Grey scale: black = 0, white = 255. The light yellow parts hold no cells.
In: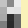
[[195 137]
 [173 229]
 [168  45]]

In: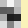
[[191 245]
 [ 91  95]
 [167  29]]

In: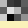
[[186  58]
 [ 96 225]
 [206   7]]

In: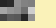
[[ 37  43]
 [166 149]
 [ 69  92]]

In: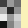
[[ 63 154]
 [175  39]
 [234 153]]

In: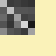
[[189  59]
 [ 92 192]
 [106  62]]
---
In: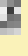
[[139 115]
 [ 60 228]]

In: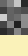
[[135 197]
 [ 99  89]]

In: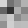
[[114 141]
 [ 50 173]]

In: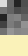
[[103  36]
 [100  76]]

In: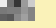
[[113  54]
 [126 125]]

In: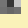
[[ 54 196]
 [102 111]]

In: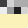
[[211 173]
 [155  31]]

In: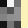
[[245 115]
 [ 82 147]]
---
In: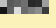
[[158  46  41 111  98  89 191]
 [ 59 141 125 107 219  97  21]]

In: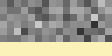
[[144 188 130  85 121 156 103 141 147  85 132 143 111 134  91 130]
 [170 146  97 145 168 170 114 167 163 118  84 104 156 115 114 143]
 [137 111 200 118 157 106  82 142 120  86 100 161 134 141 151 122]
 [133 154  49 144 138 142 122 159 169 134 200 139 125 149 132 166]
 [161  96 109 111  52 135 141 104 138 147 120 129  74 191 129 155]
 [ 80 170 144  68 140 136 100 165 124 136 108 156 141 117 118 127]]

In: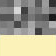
[[ 49 155  88 148 130 164  99 110]
 [121 149 119 133  64 214 133 138]
 [ 27  87  96 118  88 146  84  84]
 [176 121 124 166 117  73 130 122]
 [129 127  62 174 156 172 135 146]]

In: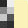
[[237  41]
 [198 131]
 [ 85 200]
 [ 47  62]]

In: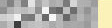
[[157 174 177 213 122 178 170 195 166 227 128 179 130 163]
 [177 147 171 110 191 102 117 243 145 199 188 193 178 143]
 [173 162 180 155 104 179 246 104 204 120 126 239 213 206]
 [183 155 167 169 166 181 171 187 195 190 179  62 193 171]]

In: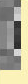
[[100 132 127]
 [188 110 110]
 [207 112 107]
 [ 53 159 132]
 [ 68 150 131]
 [ 58 155 132]
 [ 48 164 133]
 [213 113 102]
 [114 124 135]
 [129 120 122]]

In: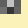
[[ 94 193  95]
 [ 99  54 113]]
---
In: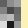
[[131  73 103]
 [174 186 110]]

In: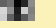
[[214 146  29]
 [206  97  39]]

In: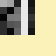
[[ 55   7 113]
 [  6 122 124]]

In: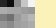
[[172 166 165]
 [127 112 154]]

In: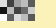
[[ 20 186  65]
 [252  95 219]]

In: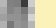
[[169 133 143]
 [159 146 146]]
